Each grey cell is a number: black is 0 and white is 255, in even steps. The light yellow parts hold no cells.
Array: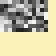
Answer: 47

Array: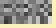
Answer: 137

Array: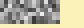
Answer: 71

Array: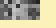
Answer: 97

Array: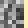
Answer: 196
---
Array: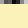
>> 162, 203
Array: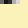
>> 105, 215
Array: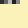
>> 47, 131
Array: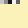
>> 200, 100
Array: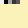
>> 239, 85
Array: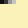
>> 15, 196
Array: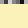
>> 160, 184
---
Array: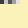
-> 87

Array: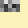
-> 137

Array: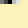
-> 0

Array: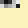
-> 48

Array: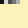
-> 78

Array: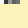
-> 152

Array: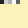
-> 179

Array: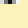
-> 17

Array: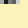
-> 124
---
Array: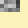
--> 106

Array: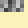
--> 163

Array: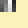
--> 147

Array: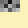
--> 90

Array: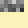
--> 73

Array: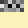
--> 133
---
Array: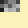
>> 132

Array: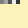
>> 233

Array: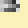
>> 44

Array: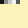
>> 242

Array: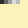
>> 217

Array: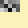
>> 140
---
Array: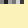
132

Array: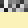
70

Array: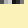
79

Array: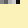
134

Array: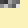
69

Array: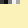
57

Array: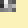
70

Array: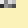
234
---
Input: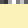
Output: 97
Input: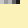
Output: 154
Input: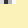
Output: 222
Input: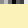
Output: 94
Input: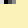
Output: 137
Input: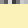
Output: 119
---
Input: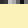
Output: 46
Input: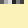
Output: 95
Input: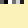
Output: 97
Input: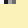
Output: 250
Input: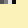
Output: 84
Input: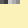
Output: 92
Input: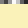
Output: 125
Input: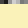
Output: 66
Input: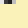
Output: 230
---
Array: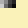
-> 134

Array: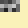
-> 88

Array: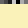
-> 71

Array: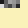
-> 97

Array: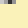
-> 161

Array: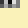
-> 194

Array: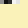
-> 17

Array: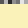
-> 186
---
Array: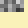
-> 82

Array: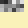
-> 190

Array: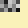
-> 17

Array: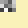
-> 123

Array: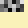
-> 73

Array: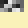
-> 129

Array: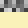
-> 67
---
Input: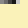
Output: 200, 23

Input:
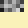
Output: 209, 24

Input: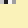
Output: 246, 33

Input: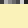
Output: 209, 34

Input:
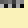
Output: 190, 8

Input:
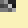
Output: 194, 21

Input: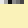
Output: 233, 16

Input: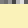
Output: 222, 68

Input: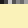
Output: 200, 26

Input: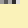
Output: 222, 45
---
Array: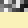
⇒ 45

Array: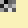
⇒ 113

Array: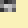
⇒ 94

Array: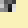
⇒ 60

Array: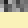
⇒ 111

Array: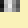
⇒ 92

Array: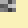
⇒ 144
